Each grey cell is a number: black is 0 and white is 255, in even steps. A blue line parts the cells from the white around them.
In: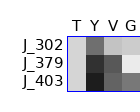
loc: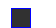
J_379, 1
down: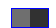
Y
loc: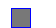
J_403, 3
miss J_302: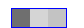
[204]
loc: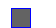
J_403, 2
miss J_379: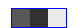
[213]
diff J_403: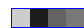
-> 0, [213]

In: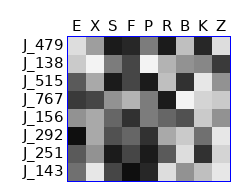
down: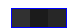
P
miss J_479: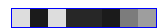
[191]
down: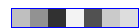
B
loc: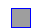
J_479, 1
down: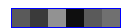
E

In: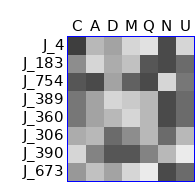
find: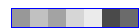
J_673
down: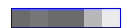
U
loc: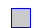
J_389, 3
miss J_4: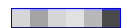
[62]
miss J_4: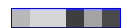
[225]
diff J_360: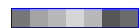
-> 5, [74]
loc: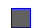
J_754, 3

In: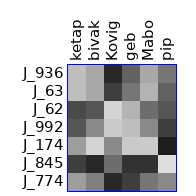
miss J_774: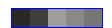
[128]
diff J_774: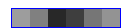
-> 5, [137]
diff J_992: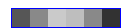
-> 5, [62]
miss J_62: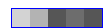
[74]
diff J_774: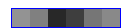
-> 0, [157]
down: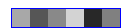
bivak
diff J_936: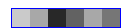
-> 0, [190]

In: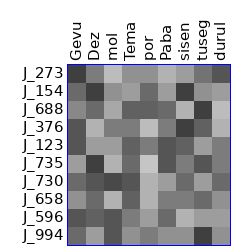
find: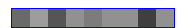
J_994
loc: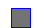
J_273, 7
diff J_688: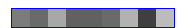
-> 0, [136]
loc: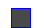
J_730, 2
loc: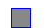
J_688, 0
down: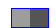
tuseg
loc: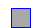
J_688, 2

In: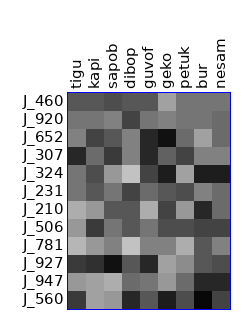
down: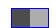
petuk
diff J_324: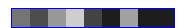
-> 3, [194]
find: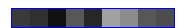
J_927
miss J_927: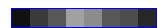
[48]
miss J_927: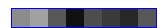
[48]
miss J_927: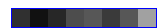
[140]
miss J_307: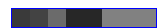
[97]

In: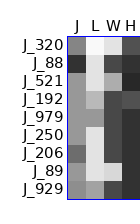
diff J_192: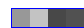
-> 1, [185]
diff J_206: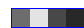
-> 3, [50]
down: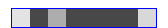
W

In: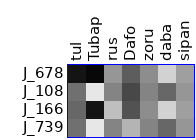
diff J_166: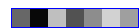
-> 1, [20]
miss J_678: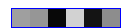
[93]
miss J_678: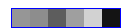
[8]

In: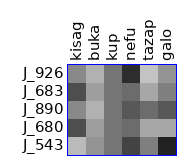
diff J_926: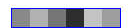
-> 5, [148]
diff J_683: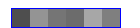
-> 1, [158]
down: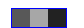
galo
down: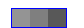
galo

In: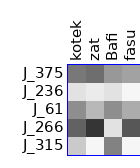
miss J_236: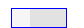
[235]
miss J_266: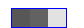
[53]
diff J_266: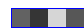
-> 2, [226]

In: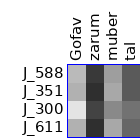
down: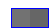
tal
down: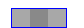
muber

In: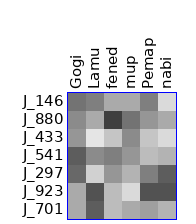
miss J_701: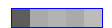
[159]
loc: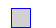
J_297, 1
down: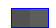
Lamu
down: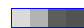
nabi
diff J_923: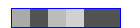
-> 3, [218]

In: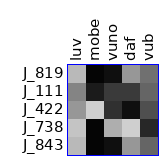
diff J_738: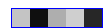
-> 1, [5]
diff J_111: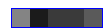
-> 4, [101]
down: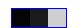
mobe
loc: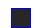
J_738, 4
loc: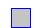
J_738, 0
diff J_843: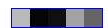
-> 3, [151]

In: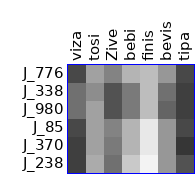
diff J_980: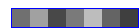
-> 2, [82]
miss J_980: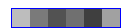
[100]
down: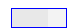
finis

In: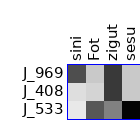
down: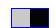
sesu
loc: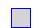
J_408, 1
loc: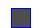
J_969, 0

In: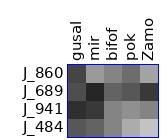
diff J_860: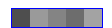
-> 0, [69]
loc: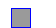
J_860, 1
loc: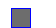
J_860, 3
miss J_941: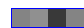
[47]
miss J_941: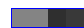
[144]
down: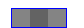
bifof
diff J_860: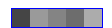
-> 4, [163]

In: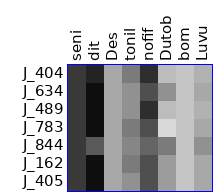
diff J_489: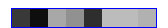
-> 6, [197]
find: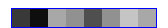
J_634
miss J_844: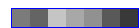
[134]

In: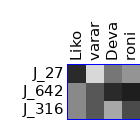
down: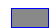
Liko
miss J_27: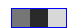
[148]
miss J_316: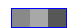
[75]
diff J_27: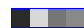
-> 3, [148]
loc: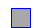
J_316, 2

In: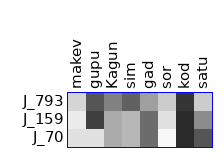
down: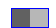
sim
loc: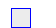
J_159, 0
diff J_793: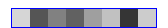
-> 5, [204]
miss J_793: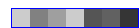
[214]
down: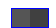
gupu
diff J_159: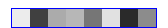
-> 4, [108]
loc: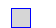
J_793, 0

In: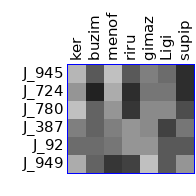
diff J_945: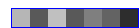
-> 5, [108]
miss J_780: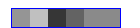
[77]
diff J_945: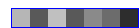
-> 4, [127]
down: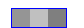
ker
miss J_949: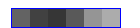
[192]
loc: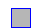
J_945, 0
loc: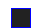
J_724, 1

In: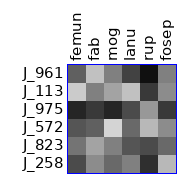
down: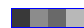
fosep
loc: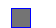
J_823, 0
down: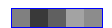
fab
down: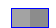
fab
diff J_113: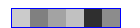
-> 4, [57]
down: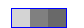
mog
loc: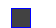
J_961, 3

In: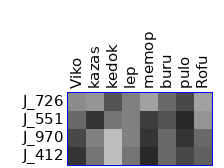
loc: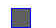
J_412, 7
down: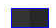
memop
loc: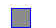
J_726, 0
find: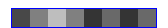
J_970
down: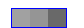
Rofu
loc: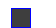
J_551, 4

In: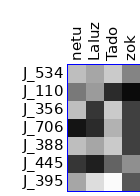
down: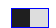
Laluz
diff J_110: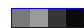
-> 2, [43]

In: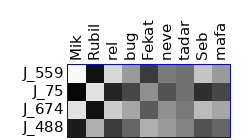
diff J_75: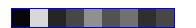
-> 1, [226]
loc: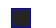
J_75, 2

